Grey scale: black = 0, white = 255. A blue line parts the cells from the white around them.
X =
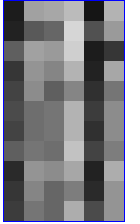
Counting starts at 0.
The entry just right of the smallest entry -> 179
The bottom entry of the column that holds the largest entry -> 173
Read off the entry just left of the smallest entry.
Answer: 187
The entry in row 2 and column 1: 161
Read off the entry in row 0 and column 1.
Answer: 161
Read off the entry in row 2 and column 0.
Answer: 95
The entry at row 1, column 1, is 89
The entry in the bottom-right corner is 148
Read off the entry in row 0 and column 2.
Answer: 167
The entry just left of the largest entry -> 102
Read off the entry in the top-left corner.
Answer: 28
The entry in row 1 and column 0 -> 34
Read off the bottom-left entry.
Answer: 60
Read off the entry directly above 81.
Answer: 21
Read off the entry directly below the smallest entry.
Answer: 81
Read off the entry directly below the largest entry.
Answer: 207

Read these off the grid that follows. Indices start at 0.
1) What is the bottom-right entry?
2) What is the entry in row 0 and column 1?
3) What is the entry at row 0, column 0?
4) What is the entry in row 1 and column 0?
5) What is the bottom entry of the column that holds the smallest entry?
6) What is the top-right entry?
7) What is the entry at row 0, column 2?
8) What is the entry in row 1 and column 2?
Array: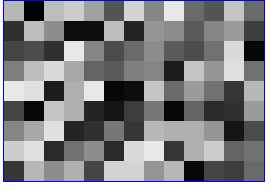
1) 106
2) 0
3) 183
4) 48
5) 183
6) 106
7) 189
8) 141

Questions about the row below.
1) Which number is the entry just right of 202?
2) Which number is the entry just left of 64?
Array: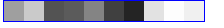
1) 83
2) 132

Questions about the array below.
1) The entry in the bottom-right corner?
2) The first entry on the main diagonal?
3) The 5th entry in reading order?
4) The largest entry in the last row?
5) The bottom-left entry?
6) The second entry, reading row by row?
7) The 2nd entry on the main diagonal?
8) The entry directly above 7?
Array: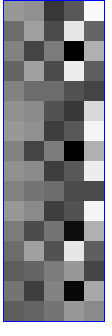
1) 138
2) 152
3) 250
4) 152
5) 94
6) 144
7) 160
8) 152

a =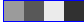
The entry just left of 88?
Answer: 155
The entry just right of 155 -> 88

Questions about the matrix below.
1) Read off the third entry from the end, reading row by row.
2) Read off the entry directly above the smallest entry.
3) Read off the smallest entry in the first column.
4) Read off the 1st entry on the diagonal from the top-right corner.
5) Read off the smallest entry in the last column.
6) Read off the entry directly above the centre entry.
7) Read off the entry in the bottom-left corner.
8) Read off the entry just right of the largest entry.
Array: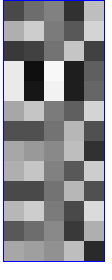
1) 145
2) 65
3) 57
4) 190
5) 42
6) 123
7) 167
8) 30

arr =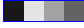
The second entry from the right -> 162
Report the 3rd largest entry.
99
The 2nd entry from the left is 229

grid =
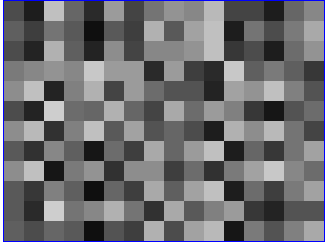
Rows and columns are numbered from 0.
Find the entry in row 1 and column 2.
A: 116
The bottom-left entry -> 95
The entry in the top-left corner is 76
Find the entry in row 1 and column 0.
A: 95
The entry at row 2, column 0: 76
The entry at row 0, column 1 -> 29
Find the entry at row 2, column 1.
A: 35
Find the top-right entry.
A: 135
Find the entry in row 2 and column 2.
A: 177
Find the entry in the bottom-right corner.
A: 169

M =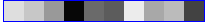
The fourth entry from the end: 236
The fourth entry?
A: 7
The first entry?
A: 222

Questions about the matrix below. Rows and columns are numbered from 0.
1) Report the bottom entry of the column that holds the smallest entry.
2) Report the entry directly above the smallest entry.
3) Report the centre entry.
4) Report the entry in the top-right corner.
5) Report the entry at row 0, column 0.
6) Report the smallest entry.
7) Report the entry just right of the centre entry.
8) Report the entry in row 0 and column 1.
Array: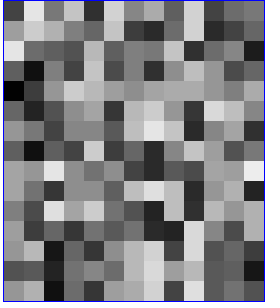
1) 150
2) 95
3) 102
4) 120
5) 67
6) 2
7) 42
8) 229
